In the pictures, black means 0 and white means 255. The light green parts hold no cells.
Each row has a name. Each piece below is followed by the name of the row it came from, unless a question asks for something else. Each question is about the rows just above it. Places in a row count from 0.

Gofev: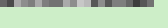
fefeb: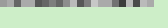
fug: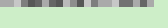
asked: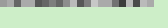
fefeb
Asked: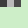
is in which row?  fefeb
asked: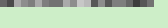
Gofev
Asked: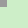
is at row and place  fefeb, 0

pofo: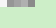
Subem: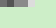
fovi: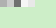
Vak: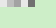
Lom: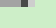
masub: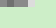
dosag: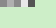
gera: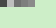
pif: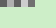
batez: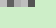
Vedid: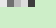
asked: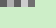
pif
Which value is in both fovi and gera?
[112]
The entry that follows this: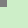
[138]
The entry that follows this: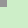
[163]
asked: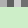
pif

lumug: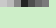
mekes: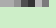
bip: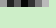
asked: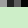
bip
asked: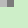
mekes

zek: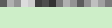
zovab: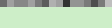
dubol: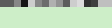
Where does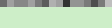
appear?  zovab
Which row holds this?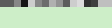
dubol
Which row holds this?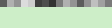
zek
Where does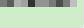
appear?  zovab

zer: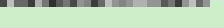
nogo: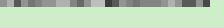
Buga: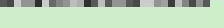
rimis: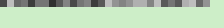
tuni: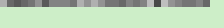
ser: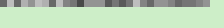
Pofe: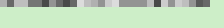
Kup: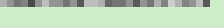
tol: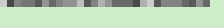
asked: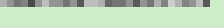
Kup
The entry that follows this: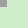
[60]
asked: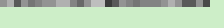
nogo
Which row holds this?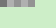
tuni

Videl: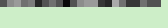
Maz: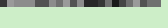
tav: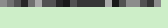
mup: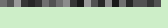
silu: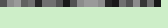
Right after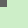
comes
[112]
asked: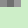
Maz
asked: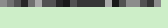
tav
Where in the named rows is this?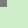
Videl, 4
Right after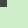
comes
[112]
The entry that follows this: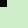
[82]
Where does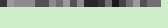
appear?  Maz

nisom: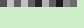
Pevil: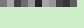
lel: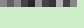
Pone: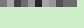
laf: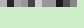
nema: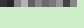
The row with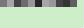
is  Pevil
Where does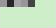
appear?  Pevil

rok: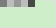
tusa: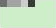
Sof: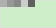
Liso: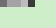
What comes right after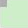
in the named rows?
[151]
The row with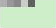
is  Sof
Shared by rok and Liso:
[189]
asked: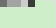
tusa

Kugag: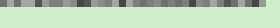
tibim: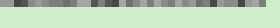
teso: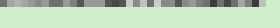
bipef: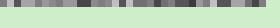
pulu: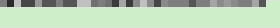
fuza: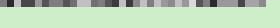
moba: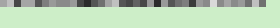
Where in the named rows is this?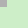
teso, 2
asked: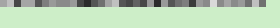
moba
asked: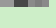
bipef
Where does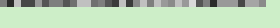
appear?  fuza
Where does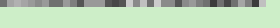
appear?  teso
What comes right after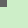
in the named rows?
[71]

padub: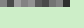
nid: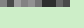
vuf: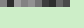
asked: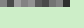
padub
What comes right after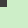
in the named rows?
[46]

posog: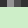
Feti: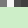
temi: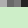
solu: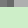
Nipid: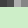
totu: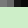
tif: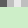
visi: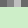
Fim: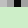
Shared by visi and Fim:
[191]
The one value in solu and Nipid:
[175]
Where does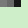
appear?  totu
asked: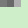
solu

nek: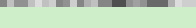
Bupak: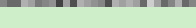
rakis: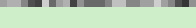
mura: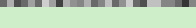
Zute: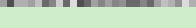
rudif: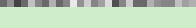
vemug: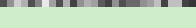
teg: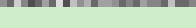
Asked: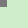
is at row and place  Bupak, 5
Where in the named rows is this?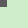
vemug, 14
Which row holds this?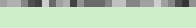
rakis

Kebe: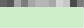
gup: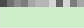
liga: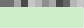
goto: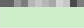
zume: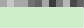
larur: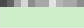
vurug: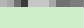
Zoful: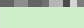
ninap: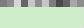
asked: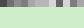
gup
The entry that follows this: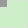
[125]
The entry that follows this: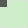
[167]

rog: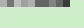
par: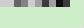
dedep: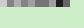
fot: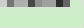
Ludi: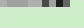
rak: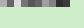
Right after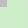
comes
[160]
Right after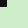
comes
[59]
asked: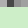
fot
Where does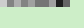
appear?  dedep
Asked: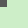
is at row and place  rak, 4
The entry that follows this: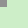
[160]
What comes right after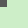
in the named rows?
[101]

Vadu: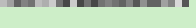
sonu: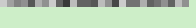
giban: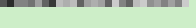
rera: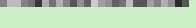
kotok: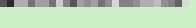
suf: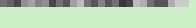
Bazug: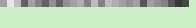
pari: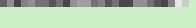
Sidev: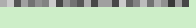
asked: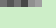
pari
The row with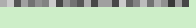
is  Sidev
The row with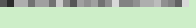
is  kotok

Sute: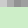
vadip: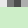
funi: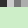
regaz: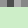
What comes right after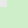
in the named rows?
[120]
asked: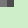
vadip
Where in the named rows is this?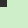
funi, 0
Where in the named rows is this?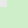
vadip, 0
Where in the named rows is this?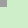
Sute, 3
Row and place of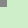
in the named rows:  regaz, 3
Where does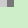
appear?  funi

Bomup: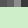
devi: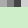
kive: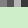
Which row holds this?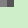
kive
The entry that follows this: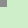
[57]
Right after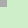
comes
[129]
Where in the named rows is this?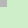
kive, 2
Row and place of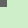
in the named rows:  Bomup, 1
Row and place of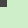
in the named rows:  devi, 2
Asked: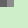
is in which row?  Bomup

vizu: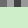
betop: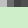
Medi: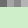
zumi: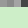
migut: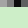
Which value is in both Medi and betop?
[109]
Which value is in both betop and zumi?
[68]
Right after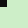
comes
[95]
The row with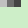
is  betop

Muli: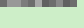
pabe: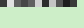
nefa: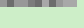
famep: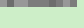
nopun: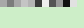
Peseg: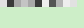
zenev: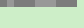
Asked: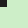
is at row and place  pabe, 9
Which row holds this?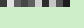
pabe
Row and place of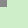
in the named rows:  Muli, 8
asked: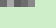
Muli
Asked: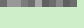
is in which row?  Muli
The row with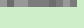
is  famep
